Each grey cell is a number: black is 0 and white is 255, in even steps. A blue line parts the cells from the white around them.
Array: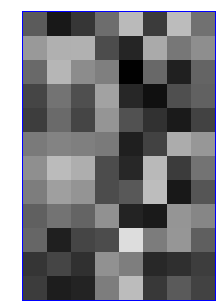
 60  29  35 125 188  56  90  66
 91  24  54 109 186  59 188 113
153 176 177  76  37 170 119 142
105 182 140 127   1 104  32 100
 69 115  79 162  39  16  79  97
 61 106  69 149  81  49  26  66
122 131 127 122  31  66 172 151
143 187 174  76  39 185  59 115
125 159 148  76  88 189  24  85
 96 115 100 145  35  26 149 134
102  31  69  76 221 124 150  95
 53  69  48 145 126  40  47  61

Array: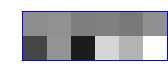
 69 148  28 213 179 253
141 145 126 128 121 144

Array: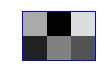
 33 129  83
170   2 221

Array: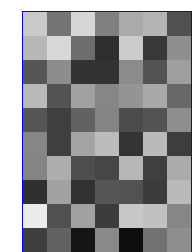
 62  98  21 137  14 113 143
202 116 214 128 170 181  80
183 216 109  47 204  56 143
 85 141  50  50 139  83 159
185  83 161 134 148 169 104
 85  63  98 132  76  84 142
134  63 164 188  51 186  61
132 174  78  70 182  63 171
 48 162  49  86  82  60 186
235  80 161  60 199 193 134

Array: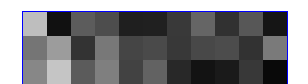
135 197  91 127  66  98  40  19  26  56   9
190  17  92  77  31  32  57 101  49  87  21
117 156  51 120  69  74  56  72  76  50 122

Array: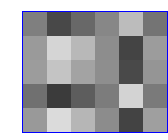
153 219 182 140  67 159
127  72 104 135 188 116
154 213 184 141  68 156
156 196 163 142  73 149
112  59  93 124 211 122

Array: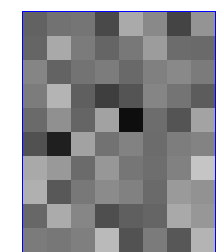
123 119 127 186  82 123  87 180
 98 114 117  73 170 137  68 148
101 169 123 101 120 156 108 106
133  99 115 124 105 128 137 123
124 180  95  62  84 133 116  92
106 144 101 162  14 109  84 163
 81  31 162 114 130 108 125 131
169 153 107 151 118 110 129 197
176  88 120 139 129 106 154 146
103 171 134  78  95 101 169 151

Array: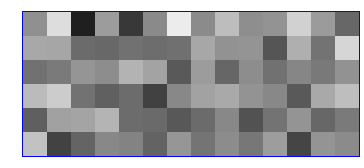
194  66 100 136 131  99 150 116 140 119 157  69 148 139
144 221  31 156  56 138 236 139 189 142 147 209 155 103
168 166 107 104 113 109 112 167 146 148  85 175 115 214
113 122 149 141 179 163  89 156 102 141 113 134 121 146
187 204 114  96 108  65 136 162 169 147 136  89 169 190
 95 161 164 180 108 106  88 107 136  82 115 148 103 122
